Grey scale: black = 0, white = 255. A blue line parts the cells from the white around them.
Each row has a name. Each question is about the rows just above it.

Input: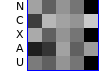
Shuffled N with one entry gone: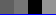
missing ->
[162]
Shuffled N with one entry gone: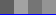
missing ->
[1]
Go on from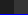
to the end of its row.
[162  96 156]

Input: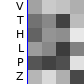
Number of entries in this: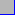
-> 1
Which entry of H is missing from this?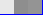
[99]
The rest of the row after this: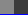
[129]
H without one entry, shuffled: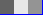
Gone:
[142]
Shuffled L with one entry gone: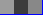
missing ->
[129]

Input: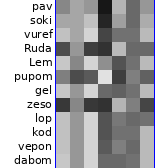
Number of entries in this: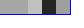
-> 5
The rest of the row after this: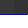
[180 127  69]
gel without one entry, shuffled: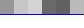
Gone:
[113]
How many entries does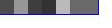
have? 7
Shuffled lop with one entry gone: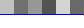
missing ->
[120]
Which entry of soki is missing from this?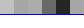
[159]

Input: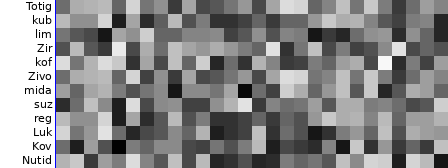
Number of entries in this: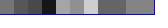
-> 11
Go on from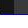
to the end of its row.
[ 38 109 144 151  44 144 101  38]
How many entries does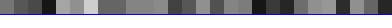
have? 28
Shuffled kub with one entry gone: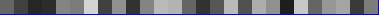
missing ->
[94]
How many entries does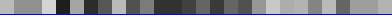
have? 28

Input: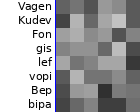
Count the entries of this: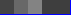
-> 5
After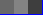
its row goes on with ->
[ 62 110]
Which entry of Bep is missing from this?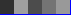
[123]
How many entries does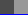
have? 2
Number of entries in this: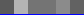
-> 6
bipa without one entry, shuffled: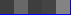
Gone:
[110]

